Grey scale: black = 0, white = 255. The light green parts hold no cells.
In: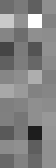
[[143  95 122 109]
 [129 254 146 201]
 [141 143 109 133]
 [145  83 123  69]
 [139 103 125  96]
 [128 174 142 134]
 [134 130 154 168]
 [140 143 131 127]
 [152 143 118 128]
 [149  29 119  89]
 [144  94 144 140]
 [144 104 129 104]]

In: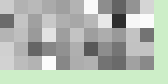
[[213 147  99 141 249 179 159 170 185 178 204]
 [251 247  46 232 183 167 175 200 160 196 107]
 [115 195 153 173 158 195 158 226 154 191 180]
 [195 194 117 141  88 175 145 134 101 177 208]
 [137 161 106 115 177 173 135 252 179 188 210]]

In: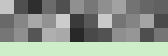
[[ 97 102 115 162 143 119 144  79 107  46  79 197]
 [ 74 164 132 117 202  89  58 204 146 168 134 105]
 [117  78 150 143  82  73  40 169 175  85 143 118]]

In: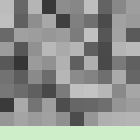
[[158 136  99 190 135 141  56 181 103 188]
 [154 161  75 112 128  63 168 142  96 191]
 [ 90 163  86 193 124 156 151 157 160 105]
 [186 180  74  95 181 170 184 145  87 156]
 [ 96 122  73 175  95 177 145 155  53  88]
 [102 170 111 131 139 182 108 138  93 114]
 [166 137 183 195 192 123  72  95 108 119]
 [156 149 111 103 102  77 158 116 170  58]
 [180 178 175 150  76 143 161 155 164 150]]

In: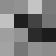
[[122 196 146 142]
 [117  67  31 193]
 [ 28  42 147 159]
 [140 145 119 163]]

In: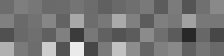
[[137 112  84 123  92 121 111 105  96 108 116 107 106 119 126 109]
 [119 120 161 120 127  92 128 170 120 109 168  99 134 114 106 128]
 [ 71 103  40  91 111 139  92  83  97 120  59 128  96 111 105  80]
 [105 117  97 137 128 101 141 193 122  71 234  83 204 109 122 177]]

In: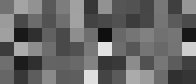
[[150  63 119  70  82  85 146  54 161 125  89 146 164 113]
 [ 75  91 117  71  60  81  73  67 162 111  82 108  73 155]
 [ 23 117 113 129 117 104  15 110 142  73  97  47  24 160]
 [207 116 105 117  87 109 226 121  81  73 110 141 172  60]
 [ 64  92 119  81 140  57  53 131 105  99 100  47  28 111]
 [ 53  48 108 156 171  90  68 222  94  92 138  93  56 102]]
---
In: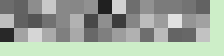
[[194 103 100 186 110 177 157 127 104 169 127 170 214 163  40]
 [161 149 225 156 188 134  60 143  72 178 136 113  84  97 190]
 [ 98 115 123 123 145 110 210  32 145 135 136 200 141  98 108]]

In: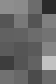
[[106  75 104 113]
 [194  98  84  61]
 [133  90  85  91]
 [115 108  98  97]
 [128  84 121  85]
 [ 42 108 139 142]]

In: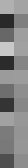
[[141  79]
 [150 121]
 [148 123]
 [151 162]
 [135  52]
 [142 110]
 [156 155]
 [133  43]
 [161 200]
 [158 103]
 [127  41]
 [163 176]]

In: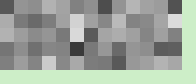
[[167 179 160 152  89 121 124 169 136 203 132 157 127]
 [ 95  92 142 149 106 151 121  58 131 134 112 142 117]
 [129 160 133 160 173 165  90 217 121 149 139 157 178]
 [219 165 137 131 186 135 160 210 161 125 106 122 172]
 [ 82 156 162 181 147  77 143 129 163 178 142 148  88]]

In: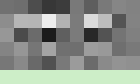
[[144 147 138 107 155 121  81 105 137 119]
 [121 111 153 157 111 112 164 118 150 132]
 [128 116  83  40 123  95  27 107  75 151]
 [131  84 189 218 123 178 237 181 182 141]
 [130 134 121  94 121  60  55  77 110 113]]

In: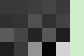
[[210   6 146  59  30]
 [ 30  87  36  69  91]
 [ 66  49  80  51  48]
 [ 58  69  62  58  56]]
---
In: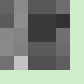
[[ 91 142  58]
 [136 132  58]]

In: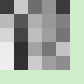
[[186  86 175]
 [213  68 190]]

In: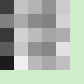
[[129 170 138]
 [ 56 209 187]]

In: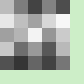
[[231 191 162]
 [160 180 243]]

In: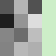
[[ 30 148 221]
 [134 108 190]]

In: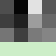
[[ 62  32 157]
 [117  63 122]]

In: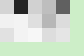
[[241 243 223]
 [225 243 247]]

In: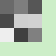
[[ 73 207 209]
 [238  64 128]]

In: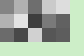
[[178 227  61]
 [107  72 209]]
